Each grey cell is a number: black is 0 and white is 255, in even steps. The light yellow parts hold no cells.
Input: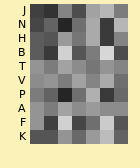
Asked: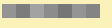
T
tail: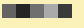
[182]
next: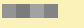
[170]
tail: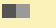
[118 170  58 132]
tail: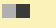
[105]
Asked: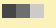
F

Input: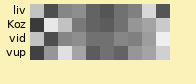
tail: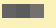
[150 164 202]
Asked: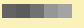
Koz

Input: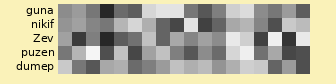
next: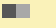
[175]
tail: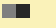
[ 93 113 193 100 168 133 161 140 233 207  65 239  53 233]

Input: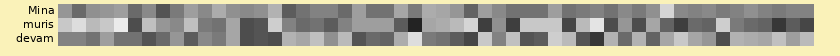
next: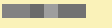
[166]
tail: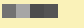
[206 130 106 114  92 130 158 158 158  92  35 166 172 186 213  62 144  62
 200 200 200  70 186 228  77 150  77 166  99  62 106  99 206 122 106  99
  55  92  70]
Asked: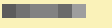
Mina
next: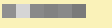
[130]

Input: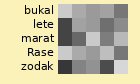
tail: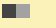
[154 111 139]
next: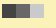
[125]

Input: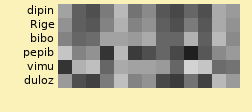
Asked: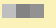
duloz
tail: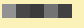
[185 154]
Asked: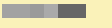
bibo
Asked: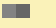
bibo
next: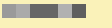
[185]

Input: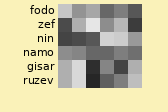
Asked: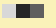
ruzev
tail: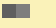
[190]
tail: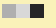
[ 95 126 190]

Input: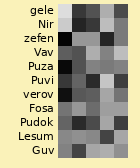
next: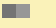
[108]
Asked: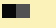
Puza
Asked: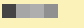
Guv
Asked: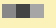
Lesum

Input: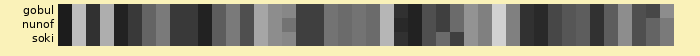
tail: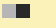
[ 34  79  63 107 147 128 209 128  49  41  71  86  93  49  93 141  79 100
 122]
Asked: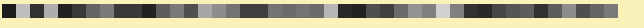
nunof
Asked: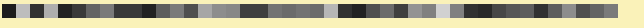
soki
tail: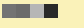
[ 34  79  63 107 147 128 209 128  49  41  71  86  93  49  93 141  79 100
 122]

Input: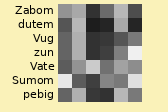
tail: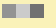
[162 141]
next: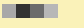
[77]

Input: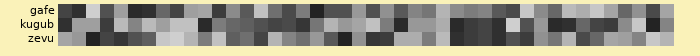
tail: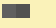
[ 68  74  54 118 180 152 165 193 124  42 152 152 173  42  60  68  48 207
  81 152  42  48 103  68  60 139 199  35 132]
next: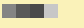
[139]
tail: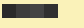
[207  81 152  42  48 103  68  60 139 199  35 132]
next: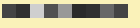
[60]

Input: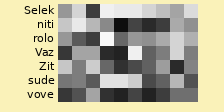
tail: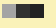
[ 68  34  61 111 111]
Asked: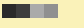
niti
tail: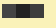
[111 111]
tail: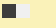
[233 233 212 190 164 219]
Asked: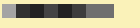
vove

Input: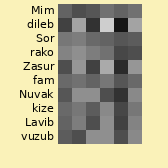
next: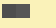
[113]
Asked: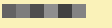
Lavib
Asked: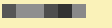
Nuvak
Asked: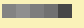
rako
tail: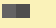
[ 86 113  99 113]

